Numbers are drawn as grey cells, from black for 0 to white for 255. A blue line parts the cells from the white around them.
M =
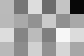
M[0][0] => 186
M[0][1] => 118
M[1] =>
[185, 169, 146, 202, 144, 168]
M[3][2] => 209
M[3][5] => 167
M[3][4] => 214

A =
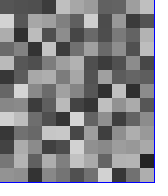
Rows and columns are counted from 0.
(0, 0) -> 85
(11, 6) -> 170
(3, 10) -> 189
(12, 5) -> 80
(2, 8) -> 122
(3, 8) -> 142
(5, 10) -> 94
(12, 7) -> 210
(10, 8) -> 157
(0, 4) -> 191
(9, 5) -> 71
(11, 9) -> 180
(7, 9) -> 171
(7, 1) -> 138
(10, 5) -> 210
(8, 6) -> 99
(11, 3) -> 173
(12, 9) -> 113
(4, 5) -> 178
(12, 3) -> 136
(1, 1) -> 87
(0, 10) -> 191
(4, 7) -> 60
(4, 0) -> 186
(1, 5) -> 95
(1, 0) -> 211
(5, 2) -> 168
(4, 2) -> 79
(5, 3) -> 174
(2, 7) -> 77
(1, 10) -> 83
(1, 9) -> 59
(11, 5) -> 194
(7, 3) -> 95
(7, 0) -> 135
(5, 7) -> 160

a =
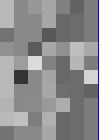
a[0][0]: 185
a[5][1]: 52
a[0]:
[185, 137, 152, 167, 128, 99, 124]
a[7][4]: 173
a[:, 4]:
[128, 104, 104, 144, 104, 104, 111, 173, 104, 104]
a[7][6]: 124
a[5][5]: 108
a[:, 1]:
[137, 137, 137, 137, 157, 52, 137, 137, 191, 137]
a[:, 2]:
[152, 137, 137, 92, 219, 137, 137, 139, 125, 137]
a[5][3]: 165
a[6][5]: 108
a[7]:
[178, 137, 139, 153, 173, 108, 124]
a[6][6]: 98
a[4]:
[185, 157, 219, 130, 104, 182, 124]
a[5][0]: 185
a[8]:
[185, 191, 125, 176, 104, 108, 124]
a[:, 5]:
[99, 108, 108, 190, 182, 108, 108, 108, 108, 108]

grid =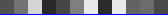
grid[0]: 80
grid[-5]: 43
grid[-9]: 41

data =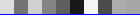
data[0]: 221
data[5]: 24
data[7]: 75

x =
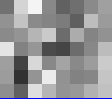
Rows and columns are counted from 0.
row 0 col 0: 113
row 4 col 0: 159
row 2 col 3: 202
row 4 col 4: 164
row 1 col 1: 195
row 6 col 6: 177
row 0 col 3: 136
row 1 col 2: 138
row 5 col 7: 197
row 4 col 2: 216
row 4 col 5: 137
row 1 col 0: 146
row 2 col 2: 181
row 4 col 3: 136
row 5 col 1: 49
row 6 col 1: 96
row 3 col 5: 108

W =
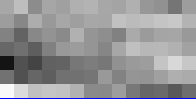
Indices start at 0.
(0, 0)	167
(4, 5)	119
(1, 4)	167
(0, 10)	151
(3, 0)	103
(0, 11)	145
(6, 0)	249
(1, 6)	167
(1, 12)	200
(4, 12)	216
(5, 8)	130
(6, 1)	219
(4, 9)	154
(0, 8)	164
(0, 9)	176
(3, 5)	156
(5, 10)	148
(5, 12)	175
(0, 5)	176
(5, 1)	81
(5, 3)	94
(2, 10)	155
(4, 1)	81
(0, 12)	117
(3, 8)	167
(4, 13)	199
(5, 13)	171
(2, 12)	166
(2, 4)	138
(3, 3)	129
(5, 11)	160
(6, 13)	110
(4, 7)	119

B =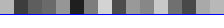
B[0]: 183
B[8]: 76
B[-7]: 153
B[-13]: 106

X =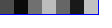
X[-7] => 75
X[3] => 188

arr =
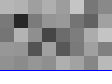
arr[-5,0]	182
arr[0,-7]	178
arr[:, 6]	[119, 98, 172, 160, 134]
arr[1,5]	116
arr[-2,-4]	88
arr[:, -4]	[157, 153, 108, 88, 175]
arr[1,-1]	161
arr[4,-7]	139
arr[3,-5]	160
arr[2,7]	196
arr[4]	[145, 139, 150, 143, 175, 162, 134, 185]
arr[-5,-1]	137

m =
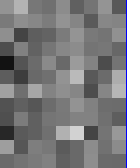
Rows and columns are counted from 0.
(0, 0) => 147
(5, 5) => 186
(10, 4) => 91
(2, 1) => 68
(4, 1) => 84
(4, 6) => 131
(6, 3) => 131
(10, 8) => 139
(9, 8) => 152
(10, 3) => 120
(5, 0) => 93
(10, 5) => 105
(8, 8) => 94
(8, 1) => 124
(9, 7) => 116
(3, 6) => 116
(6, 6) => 77
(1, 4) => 147
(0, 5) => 96
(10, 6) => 140
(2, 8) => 145
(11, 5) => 105
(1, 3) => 124
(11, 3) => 129
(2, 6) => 121
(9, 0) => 39
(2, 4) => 123
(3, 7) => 119
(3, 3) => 118
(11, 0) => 106
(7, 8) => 108
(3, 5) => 140
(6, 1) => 111
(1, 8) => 132
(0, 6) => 116
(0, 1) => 179
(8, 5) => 130
